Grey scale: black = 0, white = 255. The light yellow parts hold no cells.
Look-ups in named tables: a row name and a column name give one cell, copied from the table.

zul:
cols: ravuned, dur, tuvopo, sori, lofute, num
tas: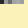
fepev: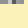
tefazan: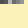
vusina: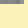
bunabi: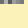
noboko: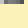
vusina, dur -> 132
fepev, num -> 147
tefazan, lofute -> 127
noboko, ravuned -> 195
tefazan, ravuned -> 78
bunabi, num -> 123
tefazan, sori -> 108
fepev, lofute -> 154
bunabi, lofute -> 138
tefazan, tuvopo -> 184

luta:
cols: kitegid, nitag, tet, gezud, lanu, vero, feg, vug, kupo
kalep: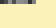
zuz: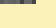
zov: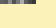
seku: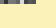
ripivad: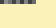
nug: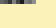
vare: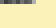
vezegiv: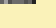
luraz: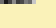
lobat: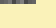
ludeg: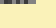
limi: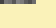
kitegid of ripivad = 67
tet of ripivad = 115
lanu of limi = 133
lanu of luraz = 61
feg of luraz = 124
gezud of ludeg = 135
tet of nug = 53
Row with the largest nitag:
vezegiv

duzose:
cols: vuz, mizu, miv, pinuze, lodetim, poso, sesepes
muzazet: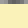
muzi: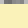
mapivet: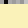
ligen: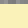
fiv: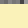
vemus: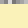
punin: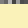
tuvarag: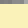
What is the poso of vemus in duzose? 165
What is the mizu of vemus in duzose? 133
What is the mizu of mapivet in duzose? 11
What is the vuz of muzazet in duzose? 157
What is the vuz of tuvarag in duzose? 126
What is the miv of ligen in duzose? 127
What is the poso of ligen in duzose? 135

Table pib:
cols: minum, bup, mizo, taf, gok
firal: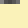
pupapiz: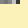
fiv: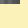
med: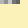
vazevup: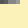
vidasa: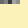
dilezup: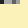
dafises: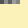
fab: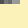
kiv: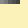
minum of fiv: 110
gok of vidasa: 142
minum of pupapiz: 131
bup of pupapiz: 118
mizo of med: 198
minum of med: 180
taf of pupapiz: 193
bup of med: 143

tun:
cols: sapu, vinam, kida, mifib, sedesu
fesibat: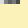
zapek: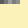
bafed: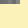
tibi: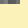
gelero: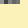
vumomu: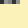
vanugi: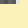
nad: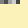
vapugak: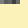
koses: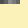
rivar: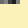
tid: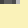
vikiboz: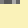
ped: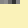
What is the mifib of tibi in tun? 93
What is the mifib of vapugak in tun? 63
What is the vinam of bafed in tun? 115
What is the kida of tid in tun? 97
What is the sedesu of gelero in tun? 115
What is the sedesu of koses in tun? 101
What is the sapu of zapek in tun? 91
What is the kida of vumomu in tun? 132
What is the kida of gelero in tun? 131
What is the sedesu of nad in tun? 68
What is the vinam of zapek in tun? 121
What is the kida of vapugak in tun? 99
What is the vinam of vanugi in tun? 84
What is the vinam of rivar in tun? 132
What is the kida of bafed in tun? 126

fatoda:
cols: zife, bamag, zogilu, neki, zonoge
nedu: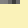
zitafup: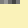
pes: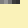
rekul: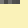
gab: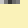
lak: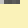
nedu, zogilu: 101
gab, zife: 198
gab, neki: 104
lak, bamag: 86
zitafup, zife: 124
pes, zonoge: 51
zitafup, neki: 68
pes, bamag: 151
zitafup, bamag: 153
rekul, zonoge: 77
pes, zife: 126
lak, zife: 195
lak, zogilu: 82
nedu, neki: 60

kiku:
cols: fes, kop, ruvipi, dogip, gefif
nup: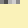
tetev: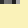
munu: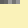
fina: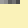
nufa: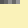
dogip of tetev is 31
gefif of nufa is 151
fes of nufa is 86
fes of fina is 156
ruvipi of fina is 94
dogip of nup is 207
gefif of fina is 76
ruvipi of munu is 156
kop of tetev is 118
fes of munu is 95
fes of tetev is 46
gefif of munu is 150
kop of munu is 105
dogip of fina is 114
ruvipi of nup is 180
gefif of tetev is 163
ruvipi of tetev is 114
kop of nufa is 105

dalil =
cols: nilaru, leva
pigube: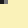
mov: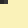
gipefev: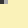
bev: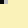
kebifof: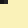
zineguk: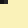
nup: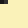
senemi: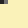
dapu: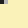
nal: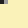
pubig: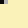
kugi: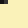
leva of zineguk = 41
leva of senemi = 116
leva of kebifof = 39
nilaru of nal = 32
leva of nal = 159
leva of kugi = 55

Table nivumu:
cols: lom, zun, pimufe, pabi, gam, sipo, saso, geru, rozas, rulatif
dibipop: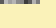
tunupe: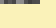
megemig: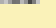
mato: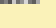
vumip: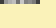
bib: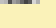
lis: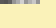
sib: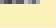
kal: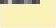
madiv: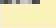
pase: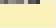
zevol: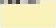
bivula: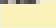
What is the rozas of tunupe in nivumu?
76
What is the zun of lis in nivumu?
84
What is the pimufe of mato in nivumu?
83
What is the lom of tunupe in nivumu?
132
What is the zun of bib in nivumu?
182
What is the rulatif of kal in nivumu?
91
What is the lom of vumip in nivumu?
61
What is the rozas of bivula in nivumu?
80
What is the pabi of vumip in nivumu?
189
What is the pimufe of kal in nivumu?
198
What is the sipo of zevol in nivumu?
207
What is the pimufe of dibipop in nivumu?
160
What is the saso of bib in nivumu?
68
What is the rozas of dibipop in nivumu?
177
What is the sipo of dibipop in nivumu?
135
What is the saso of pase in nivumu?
207
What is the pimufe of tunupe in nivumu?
88
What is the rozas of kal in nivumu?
71
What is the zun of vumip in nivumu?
153
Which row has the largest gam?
lis

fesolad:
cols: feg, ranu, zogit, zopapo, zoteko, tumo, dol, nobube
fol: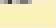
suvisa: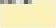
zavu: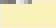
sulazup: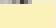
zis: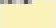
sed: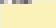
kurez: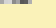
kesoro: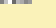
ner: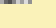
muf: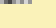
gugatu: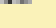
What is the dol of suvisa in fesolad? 91
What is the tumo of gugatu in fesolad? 114
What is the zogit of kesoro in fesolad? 255
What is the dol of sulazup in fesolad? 111
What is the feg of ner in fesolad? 173
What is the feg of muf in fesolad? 181
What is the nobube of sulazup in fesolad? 177
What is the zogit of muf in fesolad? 70
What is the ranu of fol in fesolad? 154
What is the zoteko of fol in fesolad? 174
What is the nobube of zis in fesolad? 173
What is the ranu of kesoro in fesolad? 195
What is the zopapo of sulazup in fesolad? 138
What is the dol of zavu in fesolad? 185
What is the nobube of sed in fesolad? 166
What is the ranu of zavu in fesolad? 131
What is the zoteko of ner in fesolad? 205
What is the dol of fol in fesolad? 119

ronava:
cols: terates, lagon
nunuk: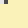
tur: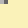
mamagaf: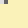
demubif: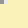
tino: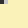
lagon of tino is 201
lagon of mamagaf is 99
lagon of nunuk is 75
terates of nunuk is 231
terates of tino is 47
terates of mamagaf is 224
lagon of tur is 100
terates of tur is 183
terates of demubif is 149
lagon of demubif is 235
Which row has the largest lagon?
demubif

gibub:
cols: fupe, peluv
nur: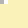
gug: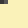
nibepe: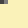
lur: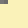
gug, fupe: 56
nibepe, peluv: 127
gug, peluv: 89
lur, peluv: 109
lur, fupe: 119
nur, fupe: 180
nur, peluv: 253

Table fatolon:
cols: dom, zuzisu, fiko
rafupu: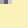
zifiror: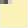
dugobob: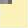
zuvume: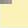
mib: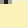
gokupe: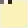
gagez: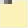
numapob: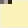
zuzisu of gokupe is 248
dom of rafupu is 168
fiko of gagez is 90
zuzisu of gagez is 127
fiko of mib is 165
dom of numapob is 106
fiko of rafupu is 207
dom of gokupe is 114
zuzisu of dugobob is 150
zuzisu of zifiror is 83
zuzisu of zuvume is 149
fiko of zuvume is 158
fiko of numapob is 37
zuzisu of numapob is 176
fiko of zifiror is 211
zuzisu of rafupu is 96
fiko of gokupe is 40
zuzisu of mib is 29
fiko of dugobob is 104

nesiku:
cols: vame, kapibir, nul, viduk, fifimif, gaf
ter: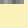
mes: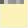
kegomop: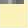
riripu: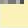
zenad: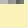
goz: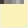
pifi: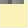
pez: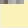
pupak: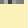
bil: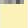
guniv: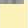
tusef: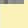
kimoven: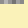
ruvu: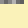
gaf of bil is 151
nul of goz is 125
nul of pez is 168
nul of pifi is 96
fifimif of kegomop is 103
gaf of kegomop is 113
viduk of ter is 107
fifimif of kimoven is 160
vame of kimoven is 142
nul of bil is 134
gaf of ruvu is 95
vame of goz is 61
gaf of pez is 168
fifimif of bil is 89
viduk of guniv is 129
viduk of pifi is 145
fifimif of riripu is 178
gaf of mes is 146
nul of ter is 143

